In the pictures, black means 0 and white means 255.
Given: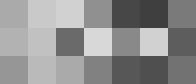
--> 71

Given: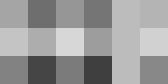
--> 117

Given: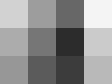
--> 157

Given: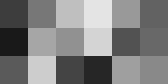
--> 228

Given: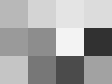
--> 212

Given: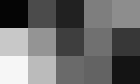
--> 33

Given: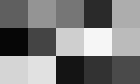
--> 118

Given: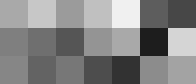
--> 240

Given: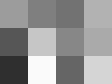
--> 127
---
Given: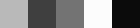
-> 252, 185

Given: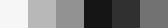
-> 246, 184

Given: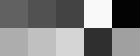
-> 249, 213

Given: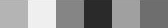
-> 239, 180

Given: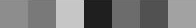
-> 198, 162

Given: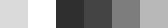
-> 255, 218

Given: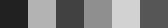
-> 210, 179
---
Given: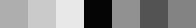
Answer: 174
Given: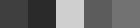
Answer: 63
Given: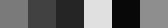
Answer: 122
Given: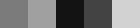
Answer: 123
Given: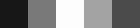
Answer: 23
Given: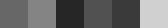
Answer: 103
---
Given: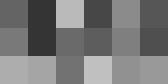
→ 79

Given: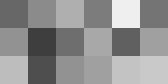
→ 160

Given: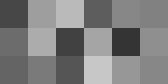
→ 143

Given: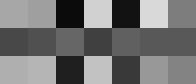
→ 88

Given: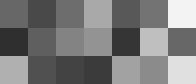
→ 103

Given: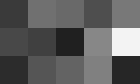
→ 243

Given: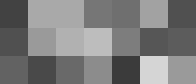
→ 92

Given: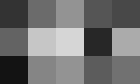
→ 171
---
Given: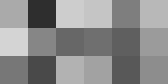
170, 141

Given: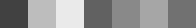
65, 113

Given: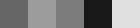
102, 224

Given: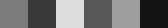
123, 19

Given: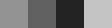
147, 196

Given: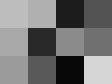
189, 213

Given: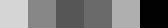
213, 2
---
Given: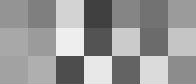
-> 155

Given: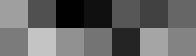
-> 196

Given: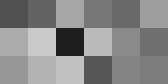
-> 201

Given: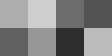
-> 151

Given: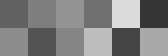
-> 82

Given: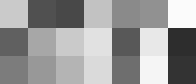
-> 167

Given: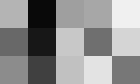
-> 23
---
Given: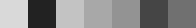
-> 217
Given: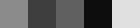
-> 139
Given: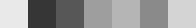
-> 233
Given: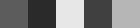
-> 92
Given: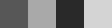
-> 87
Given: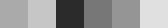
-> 170
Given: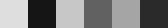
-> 222
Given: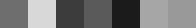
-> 110
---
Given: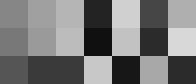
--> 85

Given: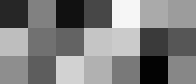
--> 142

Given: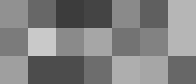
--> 159

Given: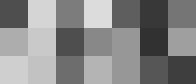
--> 207

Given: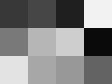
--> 227

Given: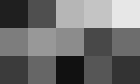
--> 59
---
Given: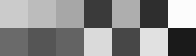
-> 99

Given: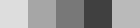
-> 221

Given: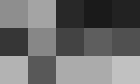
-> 179

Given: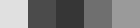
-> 224

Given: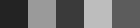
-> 35

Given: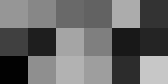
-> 143
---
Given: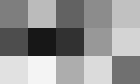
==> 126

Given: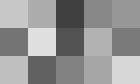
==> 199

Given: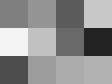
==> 127

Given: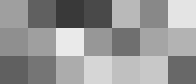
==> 159

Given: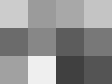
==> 204

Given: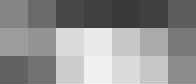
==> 133

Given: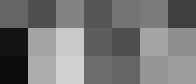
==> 101

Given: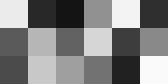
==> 235

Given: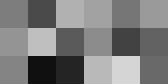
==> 125
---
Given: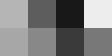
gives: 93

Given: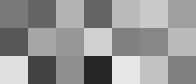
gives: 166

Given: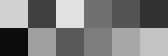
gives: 64

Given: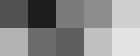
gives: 28

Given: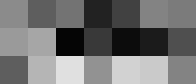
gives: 166

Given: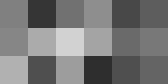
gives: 171

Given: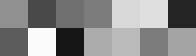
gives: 73

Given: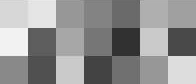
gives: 93
